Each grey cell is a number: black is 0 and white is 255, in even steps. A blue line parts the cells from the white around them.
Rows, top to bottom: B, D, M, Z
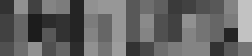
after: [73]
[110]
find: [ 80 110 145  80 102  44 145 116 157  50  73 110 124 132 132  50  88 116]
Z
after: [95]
[58]
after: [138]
[80]
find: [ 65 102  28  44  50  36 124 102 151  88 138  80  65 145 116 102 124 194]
D
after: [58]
[65]

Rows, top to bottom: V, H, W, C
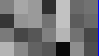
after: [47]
[194]
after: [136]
[98]
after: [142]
[78]
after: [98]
[86]
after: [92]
[106]

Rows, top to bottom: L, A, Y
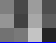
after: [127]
[72]
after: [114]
[121]

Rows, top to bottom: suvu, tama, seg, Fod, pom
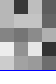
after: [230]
[50]
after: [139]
[176]
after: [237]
[146]
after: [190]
[93]

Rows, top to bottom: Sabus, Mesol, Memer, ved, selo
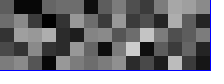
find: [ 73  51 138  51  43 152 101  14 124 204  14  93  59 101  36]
ved
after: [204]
[14]
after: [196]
[124]
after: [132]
[138]
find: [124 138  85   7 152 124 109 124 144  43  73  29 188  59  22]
selo
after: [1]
[51]
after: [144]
[43]

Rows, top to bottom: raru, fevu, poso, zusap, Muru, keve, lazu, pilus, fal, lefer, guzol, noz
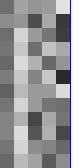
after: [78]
[169]
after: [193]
[169]
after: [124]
[199]
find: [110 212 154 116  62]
poso
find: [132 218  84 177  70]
lefer
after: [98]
[185]
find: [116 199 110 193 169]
zusap

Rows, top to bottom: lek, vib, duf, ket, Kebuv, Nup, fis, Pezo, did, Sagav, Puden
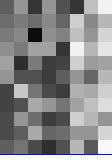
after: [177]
[169]
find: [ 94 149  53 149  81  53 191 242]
lek
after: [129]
[191]
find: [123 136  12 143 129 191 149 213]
duf
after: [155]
[161]
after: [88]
[248]
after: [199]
[116]

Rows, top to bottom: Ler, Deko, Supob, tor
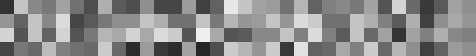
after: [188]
[128]
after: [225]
[98]

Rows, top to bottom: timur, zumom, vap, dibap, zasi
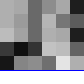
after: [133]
[141]
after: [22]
[133]
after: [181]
[118]
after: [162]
[105]

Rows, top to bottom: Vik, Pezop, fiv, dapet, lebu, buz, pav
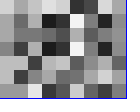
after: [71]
[217]
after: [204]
[100]
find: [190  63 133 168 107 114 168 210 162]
buz
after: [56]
[86]
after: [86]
[204]

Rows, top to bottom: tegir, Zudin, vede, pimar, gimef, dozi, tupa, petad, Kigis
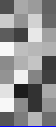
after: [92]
[63]
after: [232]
[161]
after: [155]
[98]
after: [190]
[183]

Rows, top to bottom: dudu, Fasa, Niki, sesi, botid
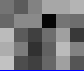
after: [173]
[124]
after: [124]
[49]
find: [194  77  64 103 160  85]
botid

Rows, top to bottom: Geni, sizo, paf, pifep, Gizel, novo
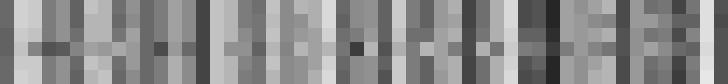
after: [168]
[153]
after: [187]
[139]
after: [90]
[132]

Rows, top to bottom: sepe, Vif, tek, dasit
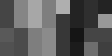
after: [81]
[75]
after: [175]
[35]
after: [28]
[110]

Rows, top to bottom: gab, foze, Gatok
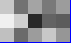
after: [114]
[164]
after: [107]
[156]
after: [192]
[107]
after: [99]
[92]
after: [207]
[40]
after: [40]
[99]
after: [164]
[121]

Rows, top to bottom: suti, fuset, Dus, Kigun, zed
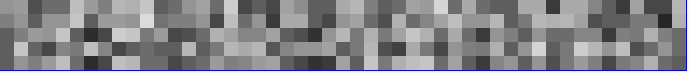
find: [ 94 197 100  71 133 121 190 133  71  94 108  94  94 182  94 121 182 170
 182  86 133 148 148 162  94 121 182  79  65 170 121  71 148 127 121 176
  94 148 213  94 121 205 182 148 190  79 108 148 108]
Kigun
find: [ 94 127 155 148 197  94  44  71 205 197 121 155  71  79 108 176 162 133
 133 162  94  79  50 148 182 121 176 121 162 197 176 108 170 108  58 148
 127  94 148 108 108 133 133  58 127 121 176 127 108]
Dus
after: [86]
[133]
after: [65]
[170]
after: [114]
[127]
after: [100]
[71]
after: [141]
[94]

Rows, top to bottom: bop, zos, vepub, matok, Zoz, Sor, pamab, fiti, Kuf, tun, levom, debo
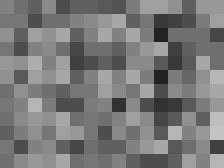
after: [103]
[144]
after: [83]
[124]

